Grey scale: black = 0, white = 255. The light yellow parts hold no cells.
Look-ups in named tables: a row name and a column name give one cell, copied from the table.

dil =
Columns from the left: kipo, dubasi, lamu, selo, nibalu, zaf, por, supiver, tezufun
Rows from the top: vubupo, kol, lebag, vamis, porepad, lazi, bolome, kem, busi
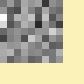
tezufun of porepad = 168
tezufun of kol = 107
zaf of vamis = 40
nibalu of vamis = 156
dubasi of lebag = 100
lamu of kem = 112
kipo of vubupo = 119
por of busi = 186
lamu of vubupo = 104
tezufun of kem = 175

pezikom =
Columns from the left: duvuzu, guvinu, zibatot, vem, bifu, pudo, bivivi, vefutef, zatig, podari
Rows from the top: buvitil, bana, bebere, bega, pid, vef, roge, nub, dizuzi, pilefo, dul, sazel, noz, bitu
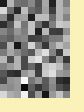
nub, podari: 200
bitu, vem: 241
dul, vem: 151
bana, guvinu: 110
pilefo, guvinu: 154
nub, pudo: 188
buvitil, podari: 129
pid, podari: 145
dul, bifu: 175
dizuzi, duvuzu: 184
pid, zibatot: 150
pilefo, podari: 123
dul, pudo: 62
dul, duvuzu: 88
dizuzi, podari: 55
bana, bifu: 108

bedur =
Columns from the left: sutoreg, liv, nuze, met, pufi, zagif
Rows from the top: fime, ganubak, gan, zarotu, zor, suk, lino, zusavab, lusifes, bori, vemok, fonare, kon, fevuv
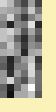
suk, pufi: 130
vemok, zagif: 112
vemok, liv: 48
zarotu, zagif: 41
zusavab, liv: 180
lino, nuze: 137
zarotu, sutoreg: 124
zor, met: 87
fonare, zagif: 112
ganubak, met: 113
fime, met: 70
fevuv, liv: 18
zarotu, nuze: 135
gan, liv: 209
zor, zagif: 96
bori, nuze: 129
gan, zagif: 166
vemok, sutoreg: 150
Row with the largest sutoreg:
fime

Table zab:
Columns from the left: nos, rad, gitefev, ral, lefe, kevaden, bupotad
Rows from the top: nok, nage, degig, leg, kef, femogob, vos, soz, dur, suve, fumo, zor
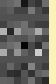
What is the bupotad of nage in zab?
55
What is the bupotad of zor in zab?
40
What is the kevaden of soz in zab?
205
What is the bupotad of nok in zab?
108
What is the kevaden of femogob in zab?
74
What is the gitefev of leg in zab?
97
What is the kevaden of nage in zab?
77
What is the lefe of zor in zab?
113

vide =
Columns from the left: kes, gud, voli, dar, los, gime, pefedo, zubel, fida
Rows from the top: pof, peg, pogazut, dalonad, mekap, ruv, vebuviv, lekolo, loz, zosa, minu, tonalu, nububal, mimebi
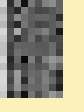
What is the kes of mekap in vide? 215
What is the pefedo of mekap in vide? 128
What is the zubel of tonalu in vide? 106
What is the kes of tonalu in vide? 215
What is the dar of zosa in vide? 73
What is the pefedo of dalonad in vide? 75
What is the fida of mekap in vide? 24
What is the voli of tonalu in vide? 153
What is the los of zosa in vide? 100
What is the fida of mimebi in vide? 126
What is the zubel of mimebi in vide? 151
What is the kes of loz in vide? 211
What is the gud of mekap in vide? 83
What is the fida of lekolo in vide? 64
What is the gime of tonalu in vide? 98
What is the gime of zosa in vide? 84
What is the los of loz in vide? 126
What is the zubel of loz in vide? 152
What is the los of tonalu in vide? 116
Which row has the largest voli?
mekap

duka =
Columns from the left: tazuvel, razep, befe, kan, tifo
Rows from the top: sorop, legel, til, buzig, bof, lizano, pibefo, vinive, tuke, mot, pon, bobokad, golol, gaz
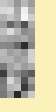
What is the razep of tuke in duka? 179
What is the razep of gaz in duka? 158
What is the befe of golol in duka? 192
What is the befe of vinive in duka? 170
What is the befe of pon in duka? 134
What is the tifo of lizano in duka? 146
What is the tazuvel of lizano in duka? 171
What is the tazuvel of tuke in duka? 178
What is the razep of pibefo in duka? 134
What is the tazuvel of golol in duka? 127
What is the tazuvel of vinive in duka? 185
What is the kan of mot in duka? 156
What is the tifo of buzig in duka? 171
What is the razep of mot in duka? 164
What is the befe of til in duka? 174
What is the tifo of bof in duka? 152
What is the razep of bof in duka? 219
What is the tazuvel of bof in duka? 190
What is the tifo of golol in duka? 126
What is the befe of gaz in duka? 40

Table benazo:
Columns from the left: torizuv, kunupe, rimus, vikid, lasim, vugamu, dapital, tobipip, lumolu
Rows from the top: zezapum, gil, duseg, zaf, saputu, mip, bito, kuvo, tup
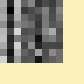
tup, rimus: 154
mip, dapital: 111
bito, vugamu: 37
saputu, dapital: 137
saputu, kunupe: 73
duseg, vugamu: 64
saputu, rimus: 216
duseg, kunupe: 55

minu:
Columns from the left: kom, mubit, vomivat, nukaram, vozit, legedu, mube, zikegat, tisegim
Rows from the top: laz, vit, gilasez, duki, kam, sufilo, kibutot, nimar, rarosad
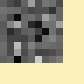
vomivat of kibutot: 187
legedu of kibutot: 103
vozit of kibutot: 128
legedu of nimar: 66
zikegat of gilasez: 125
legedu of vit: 80
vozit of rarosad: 102
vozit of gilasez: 111
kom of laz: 94
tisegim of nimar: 92
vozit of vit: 72
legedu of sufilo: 24
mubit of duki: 131
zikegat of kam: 113
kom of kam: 93
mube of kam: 13

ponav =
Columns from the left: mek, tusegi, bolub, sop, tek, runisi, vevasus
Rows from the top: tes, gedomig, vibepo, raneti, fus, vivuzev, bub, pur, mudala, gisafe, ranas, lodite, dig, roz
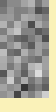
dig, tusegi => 142
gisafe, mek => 169
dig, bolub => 153
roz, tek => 128
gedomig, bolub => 128
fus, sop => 130
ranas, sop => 97
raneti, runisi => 170
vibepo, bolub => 129
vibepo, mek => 152
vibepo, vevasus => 128
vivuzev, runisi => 145
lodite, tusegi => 204
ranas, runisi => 220
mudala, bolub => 180
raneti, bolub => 180
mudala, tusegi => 144

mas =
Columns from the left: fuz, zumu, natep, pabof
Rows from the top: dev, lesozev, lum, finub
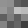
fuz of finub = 132
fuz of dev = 146
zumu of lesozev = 132
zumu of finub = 86
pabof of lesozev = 186
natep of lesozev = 194
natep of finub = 101
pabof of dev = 83
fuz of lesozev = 152
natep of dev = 96
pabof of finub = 62
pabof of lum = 134
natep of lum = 96
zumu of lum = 126

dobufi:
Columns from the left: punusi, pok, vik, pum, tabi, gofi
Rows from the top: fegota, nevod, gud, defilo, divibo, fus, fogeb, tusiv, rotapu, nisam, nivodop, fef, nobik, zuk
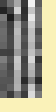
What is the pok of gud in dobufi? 28
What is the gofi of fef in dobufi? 40
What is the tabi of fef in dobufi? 132
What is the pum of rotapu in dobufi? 65
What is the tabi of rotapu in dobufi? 213
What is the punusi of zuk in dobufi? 101
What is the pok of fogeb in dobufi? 73
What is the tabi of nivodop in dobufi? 175
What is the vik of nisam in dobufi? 193
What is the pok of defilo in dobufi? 63
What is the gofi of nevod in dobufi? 115
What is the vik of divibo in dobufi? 186
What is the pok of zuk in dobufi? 58
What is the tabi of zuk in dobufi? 218
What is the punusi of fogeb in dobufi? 100
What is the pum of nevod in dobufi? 46
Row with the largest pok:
fegota

